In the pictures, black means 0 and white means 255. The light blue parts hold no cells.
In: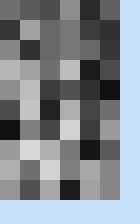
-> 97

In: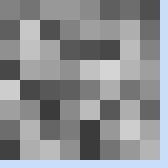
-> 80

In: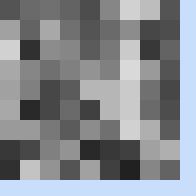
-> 84

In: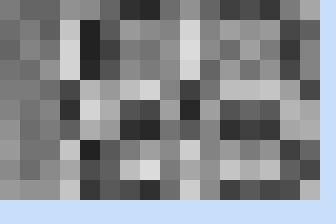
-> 166

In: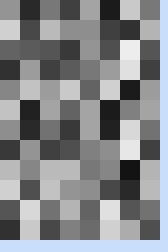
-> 120

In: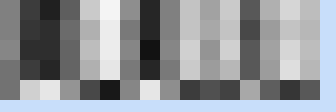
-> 189

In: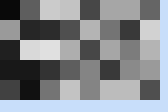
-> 101
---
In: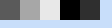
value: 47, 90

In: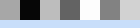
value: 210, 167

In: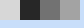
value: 163, 215

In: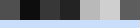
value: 93, 79

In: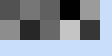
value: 155, 141

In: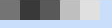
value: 224, 116
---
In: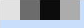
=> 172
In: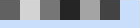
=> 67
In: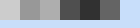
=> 100
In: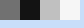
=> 246
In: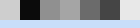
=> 232
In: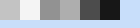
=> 23
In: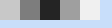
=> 240
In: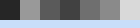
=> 217
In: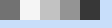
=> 55
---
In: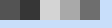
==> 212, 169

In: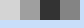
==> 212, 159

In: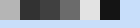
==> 227, 181

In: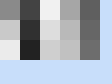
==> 241, 235

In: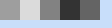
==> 219, 158

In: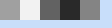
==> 242, 160
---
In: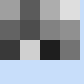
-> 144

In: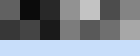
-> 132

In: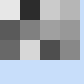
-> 152

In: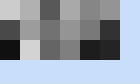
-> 50

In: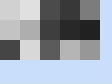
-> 33

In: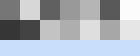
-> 252

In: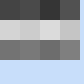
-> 197
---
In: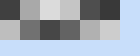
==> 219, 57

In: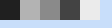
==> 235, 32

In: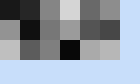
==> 213, 8

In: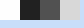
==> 254, 33

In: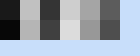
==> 220, 7

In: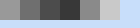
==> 201, 56

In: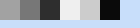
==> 239, 10

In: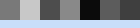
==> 200, 11
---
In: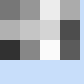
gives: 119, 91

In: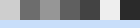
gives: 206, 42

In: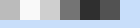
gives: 187, 82

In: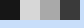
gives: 22, 58

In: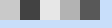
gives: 201, 88

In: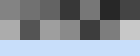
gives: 131, 200

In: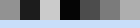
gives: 146, 174

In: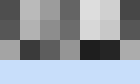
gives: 78, 172

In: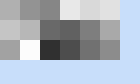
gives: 176, 140

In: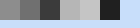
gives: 141, 32
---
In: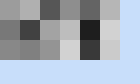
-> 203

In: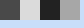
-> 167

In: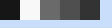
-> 51

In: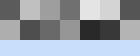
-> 180

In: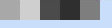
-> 126

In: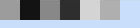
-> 175

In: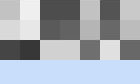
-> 104

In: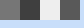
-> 89

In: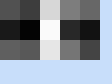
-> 68
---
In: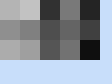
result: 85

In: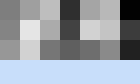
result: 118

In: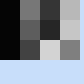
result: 211

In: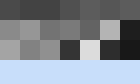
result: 144

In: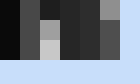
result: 200

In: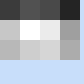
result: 214
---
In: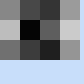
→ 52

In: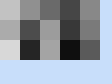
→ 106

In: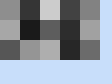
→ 204

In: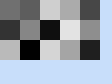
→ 207

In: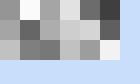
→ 165

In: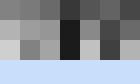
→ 106

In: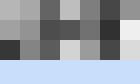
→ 100

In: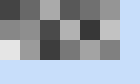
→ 170

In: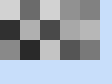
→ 210
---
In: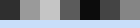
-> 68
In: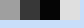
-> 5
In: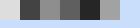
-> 38
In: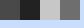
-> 199
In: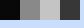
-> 196
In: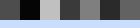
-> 42
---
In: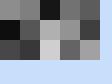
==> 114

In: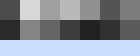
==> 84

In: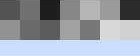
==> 154

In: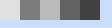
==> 98

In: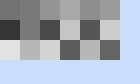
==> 142

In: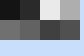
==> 234

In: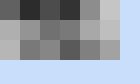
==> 141
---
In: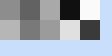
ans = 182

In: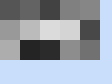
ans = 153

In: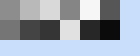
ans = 117

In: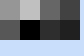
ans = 87

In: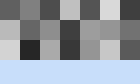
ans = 186

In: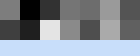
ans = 63

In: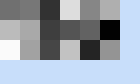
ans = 187
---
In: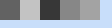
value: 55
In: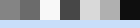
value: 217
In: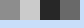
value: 203
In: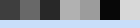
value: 156
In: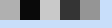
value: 201
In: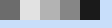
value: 179
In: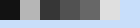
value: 81
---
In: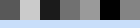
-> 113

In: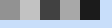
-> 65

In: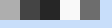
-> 38

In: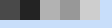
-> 178

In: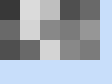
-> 136

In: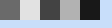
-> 67
